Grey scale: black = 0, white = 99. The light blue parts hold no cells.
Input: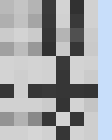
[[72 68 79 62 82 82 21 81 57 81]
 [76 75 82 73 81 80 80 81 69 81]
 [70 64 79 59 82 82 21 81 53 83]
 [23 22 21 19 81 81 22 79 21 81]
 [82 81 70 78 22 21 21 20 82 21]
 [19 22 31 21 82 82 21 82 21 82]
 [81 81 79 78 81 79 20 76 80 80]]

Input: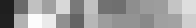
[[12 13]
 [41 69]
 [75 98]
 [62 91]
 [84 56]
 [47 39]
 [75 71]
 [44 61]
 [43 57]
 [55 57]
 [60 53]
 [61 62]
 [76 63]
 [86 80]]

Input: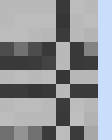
[[72 72 73 30 22 72 23 72 73 43]
 [72 73 73 44 22 73 23 73 72 57]
 [72 73 72 30 23 72 21 73 72 44]
 [72 73 71 22 26 73 22 72 72 23]
 [22 21 23 72 72 21 72 23 22 73]
 [73 72 72 22 22 71 23 73 74 23]
 [72 73 70 51 23 71 23 71 69 65]]

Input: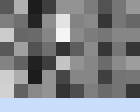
[[34 49 79 34 51 80 81]
 [68 43 40 62 38 67 38]
 [11 14 41 32 13 11 53]
 [24 55 52 43 24 57 57]
 [57 88 95 20 76 27 20]
 [57 51 54 36 57 52 30]
 [48 53 48 54 52 52 49]
 [32 21 46 21 42 25 41]
 [46 46 52 46 54 45 45]
 [59 40 52 21 61 46 21]]

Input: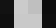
[[ 7  6]
 [79 78]
 [74 78]
 [ 5  6]]

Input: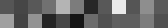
[[33 62]
 [27 26]
 [34 57]
 [44 14]
 [70 27]
 [48  8]
 [15 42]
 [34 31]
 [91 37]
 [33 37]
 [55 48]
 [35 31]]

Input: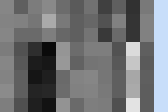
[[52 51 52 48 52 51 54 49]
 [37 50 41 32 34 37 37 31]
 [48 46 41 18 11  8 14 12]
 [53 66 49  4  9 12 15  7]
 [42 47 40 58 59 41 42 57]
 [35 37 37 42 38 51 50 41]
 [44 40 45 49 45 52 51 49]
 [25 32 22 49 46 46 47 48]
 [37 50 41 32 34 37 37 31]
 [19 20 20 85 77 65 66 88]
 [47 50 50 37 35 37 36 36]]

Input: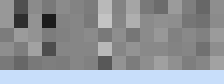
[[59 59 48 55 47]
 [31 18 60 49 40]
 [54 57 57 63 47]
 [47 11 48 30 49]
 [54 51 50 52 48]
 [51 52 52 52 52]
 [48 47 54 52 50]
 [72 76 47 72 34]
 [51 52 55 52 57]
 [64 68 46 57 48]
 [47 54 54 53 55]
 [42 56 59 53 62]
 [60 55 50 51 56]
 [49 46 53 52 49]
 [40 44 50 44 52]
 [55 54 60 55 63]]
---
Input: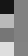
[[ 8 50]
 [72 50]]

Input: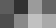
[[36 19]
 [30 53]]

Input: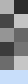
[[70 17]
 [27 76]]

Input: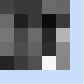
[[26 22]
 [41 12]]

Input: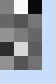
[[50 97]
 [40 33]]

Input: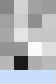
[[52 82]
 [62 79]]

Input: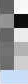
[[38 96]
 [57  6]]

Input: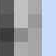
[[36 75]
 [32 74]]
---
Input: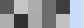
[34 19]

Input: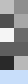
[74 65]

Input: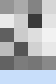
[58 80 86 90]

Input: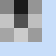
[52 31 60]

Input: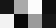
[8 3]

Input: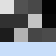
[87 19 27]

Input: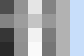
[30 61 94 46]

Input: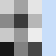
[81 23 92]
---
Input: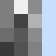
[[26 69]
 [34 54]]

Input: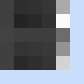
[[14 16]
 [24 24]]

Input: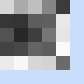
[[20 36]
 [15 24]]

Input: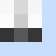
[[79 97]
 [34 21]]

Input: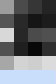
[[16  8]
 [15 29]]

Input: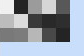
[[85 22]
 [48 71]]
